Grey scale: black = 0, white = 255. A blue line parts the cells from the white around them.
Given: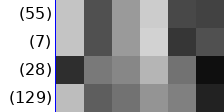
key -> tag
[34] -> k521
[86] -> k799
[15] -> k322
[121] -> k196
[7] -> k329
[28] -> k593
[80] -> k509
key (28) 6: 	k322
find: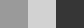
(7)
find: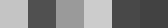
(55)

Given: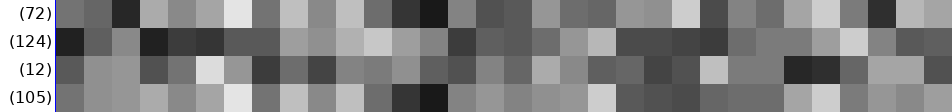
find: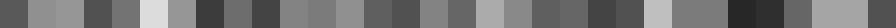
(12)
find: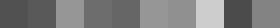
(72)
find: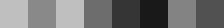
(72)
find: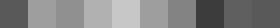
(124)
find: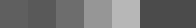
(124)
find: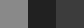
(124)

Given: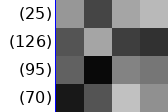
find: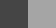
(25)
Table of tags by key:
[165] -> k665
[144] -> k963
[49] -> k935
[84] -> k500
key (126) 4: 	k935

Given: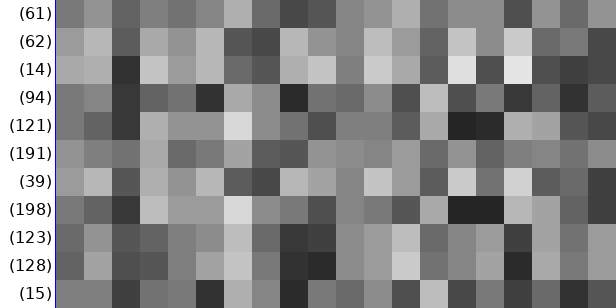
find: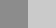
(62)
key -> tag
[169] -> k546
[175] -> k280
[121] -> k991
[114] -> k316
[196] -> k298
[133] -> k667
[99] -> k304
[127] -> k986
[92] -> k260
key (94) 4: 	k304
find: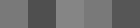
(198)

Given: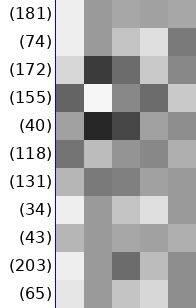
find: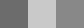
(172)
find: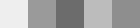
(203)
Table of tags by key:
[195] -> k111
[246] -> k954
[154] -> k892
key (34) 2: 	k892
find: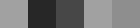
(40)
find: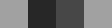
(40)
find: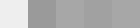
(181)

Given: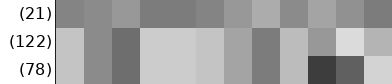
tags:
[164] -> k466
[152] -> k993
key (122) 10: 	k993
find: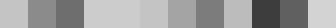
(78)
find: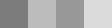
(122)

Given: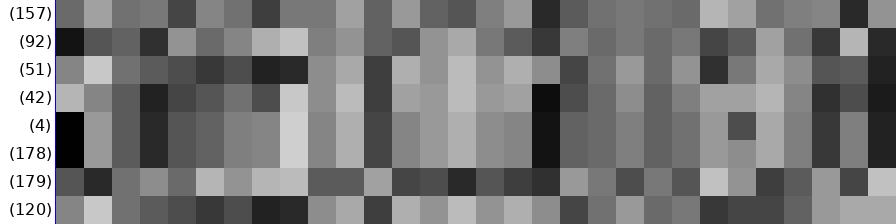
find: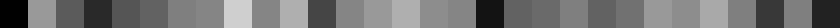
(178)
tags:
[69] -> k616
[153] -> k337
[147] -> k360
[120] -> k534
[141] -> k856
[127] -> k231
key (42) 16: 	k337
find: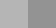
(179)

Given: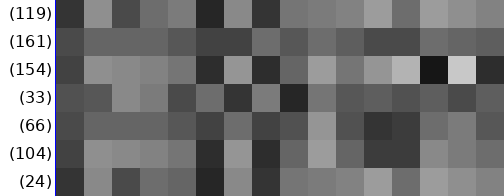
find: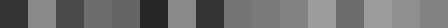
(24)
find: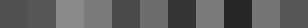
(33)
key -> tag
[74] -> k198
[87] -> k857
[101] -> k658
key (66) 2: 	k658
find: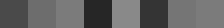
(119)
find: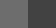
(66)
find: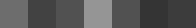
(66)
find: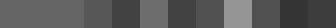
(66)

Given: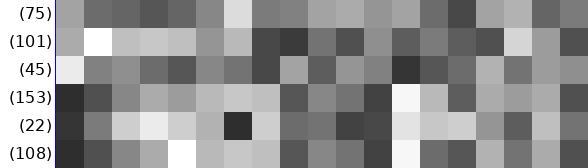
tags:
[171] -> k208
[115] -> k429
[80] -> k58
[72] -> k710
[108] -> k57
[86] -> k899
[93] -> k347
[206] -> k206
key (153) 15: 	k347
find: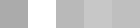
(108)
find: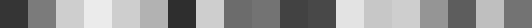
(22)
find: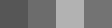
(45)

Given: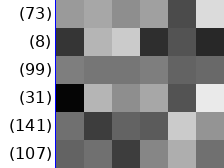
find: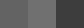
(107)
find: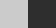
(8)
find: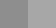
(31)
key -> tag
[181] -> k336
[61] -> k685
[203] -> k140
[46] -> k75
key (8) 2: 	k336
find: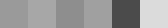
(73)
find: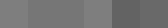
(99)
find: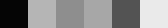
(31)

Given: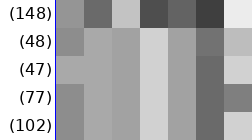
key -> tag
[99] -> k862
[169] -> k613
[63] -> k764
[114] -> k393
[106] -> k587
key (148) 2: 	k587
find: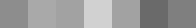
(77)
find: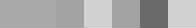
(47)
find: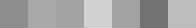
(48)
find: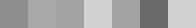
(102)

